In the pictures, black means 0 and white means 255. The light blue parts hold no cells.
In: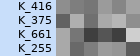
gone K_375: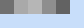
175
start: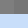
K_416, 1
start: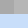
K_375, 3
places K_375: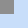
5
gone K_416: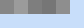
163

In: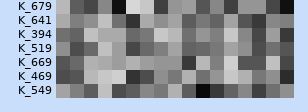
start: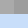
K_669, 3
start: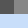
K_679, 10
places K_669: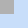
2 5
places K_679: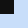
4 16

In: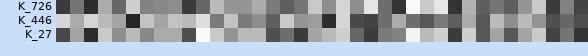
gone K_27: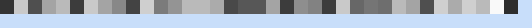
243
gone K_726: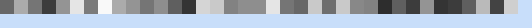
178
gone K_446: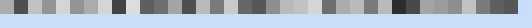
37
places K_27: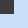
17 22 28
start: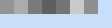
K_726, 13
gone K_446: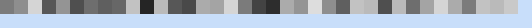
156
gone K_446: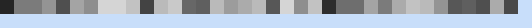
221

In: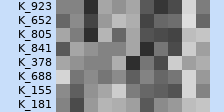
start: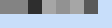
K_923, 0
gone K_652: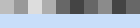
110
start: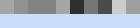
K_841, 1

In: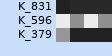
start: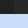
K_831, 0
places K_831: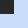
1 2 3
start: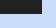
K_379, 1
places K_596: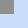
1 3
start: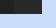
K_831, 0
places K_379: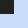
1 2 3

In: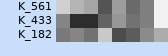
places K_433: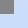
0
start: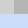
K_561, 0
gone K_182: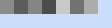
121
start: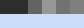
K_433, 1
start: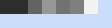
K_433, 1
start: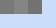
K_182, 0
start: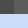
K_182, 4

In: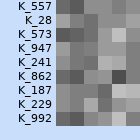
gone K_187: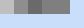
183
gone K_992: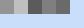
135
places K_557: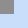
2 3 5
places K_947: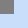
2 5
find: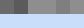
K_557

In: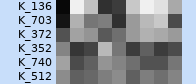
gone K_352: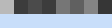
68
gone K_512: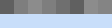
104

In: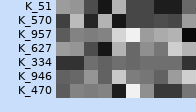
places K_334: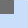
2 4 6 7 8
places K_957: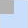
8
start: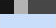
K_51, 3
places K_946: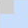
9

